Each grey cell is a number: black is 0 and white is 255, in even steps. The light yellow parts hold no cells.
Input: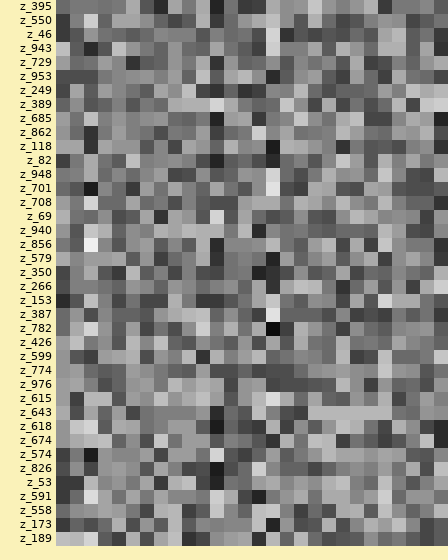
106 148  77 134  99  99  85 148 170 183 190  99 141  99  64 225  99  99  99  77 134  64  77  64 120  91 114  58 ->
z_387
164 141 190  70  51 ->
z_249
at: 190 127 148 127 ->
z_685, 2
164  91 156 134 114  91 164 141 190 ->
z_249
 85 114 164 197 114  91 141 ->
z_153
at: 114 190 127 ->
z_685, 1
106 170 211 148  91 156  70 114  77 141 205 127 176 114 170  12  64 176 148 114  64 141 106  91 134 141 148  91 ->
z_782

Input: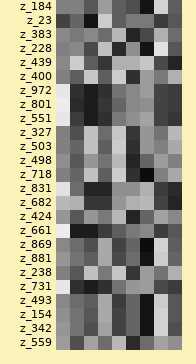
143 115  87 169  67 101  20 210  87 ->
z_154
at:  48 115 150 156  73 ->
z_731, 3

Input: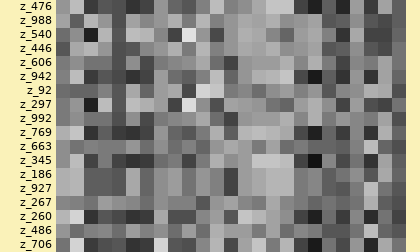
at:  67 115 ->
z_297, 23
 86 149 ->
z_267
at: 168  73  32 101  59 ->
z_769, 16

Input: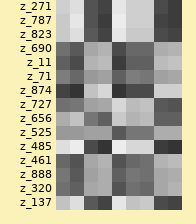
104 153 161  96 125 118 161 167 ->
z_71
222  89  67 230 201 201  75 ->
z_823
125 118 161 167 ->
z_71
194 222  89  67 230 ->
z_137
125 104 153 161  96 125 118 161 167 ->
z_71
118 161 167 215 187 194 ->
z_727

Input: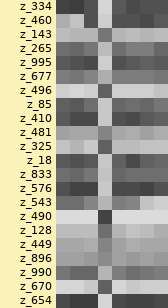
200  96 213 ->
z_670
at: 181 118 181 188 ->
z_143, 2
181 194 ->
z_128
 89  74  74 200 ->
z_410
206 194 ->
z_496

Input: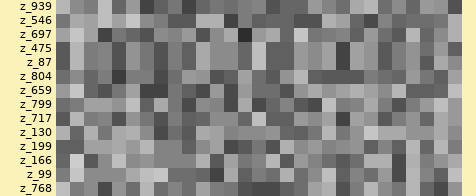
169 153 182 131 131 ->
z_199
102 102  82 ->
z_546
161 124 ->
z_768
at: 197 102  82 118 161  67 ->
z_659, 1
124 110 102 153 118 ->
z_804

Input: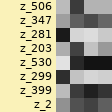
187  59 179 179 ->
z_506
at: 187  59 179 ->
z_506, 0
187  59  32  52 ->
z_399
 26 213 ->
z_281
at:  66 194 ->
z_203, 1

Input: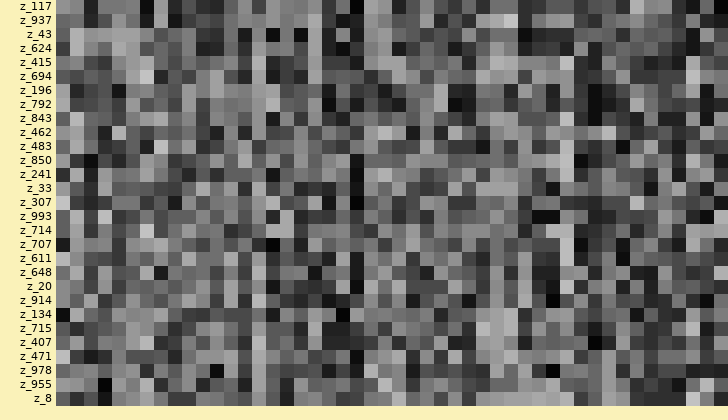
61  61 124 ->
z_8
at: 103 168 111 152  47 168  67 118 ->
z_33, 9

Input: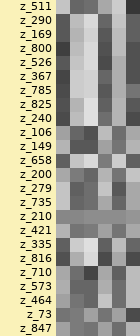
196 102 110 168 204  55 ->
z_511
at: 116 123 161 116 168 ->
z_421, 1
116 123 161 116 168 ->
z_421

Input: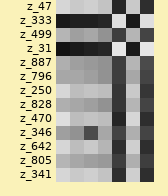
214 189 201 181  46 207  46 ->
z_642
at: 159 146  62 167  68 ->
z_796, 2
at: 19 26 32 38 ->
z_31, 0
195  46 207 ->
z_341

